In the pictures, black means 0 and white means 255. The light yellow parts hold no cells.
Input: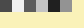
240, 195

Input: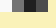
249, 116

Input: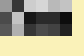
214, 205

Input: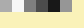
247, 172

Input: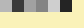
207, 183

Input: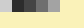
206, 163
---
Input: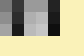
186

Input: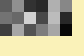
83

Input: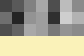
168

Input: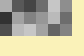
198

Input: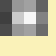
161

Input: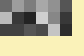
85
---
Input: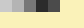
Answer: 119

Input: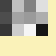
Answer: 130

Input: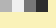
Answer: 119

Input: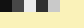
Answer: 235

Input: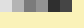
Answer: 123

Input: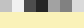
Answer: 77

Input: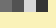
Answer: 215

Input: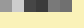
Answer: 70

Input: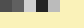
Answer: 208

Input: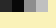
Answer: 142
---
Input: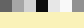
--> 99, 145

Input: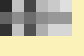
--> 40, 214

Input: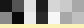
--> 21, 191

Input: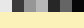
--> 232, 7

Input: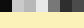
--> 12, 75

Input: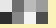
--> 231, 78

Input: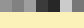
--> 148, 119

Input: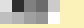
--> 224, 255

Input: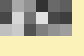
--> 94, 157
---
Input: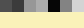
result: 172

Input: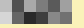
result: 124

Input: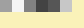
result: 67

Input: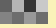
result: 201

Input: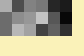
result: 120

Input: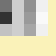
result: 240

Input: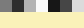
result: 250

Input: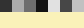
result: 19

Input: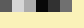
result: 8
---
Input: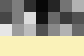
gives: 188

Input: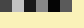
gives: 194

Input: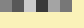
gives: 88

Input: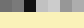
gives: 18

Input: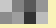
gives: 149

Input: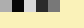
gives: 174

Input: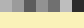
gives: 92

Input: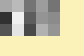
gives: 84
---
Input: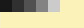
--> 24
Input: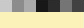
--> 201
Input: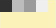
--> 49
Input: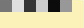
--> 118
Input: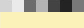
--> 212
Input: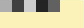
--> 174
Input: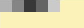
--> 179
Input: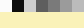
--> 251
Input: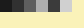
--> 27
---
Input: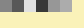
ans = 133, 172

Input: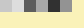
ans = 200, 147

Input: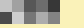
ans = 196, 131

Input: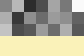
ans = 132, 88

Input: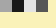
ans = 166, 86

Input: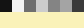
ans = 19, 58

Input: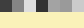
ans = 62, 203

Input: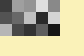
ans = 60, 22

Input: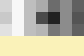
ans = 213, 96

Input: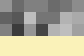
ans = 149, 160
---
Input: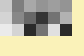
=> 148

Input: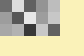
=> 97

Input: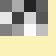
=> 171

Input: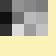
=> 146

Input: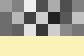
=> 172

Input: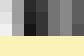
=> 116
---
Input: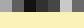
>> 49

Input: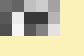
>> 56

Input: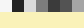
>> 125

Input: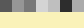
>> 212

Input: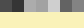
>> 162

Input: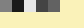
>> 230

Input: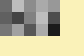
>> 129

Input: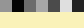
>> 167

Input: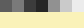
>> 38
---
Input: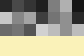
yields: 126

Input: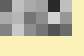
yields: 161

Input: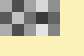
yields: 164

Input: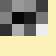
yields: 153

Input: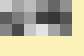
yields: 144

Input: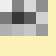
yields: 132
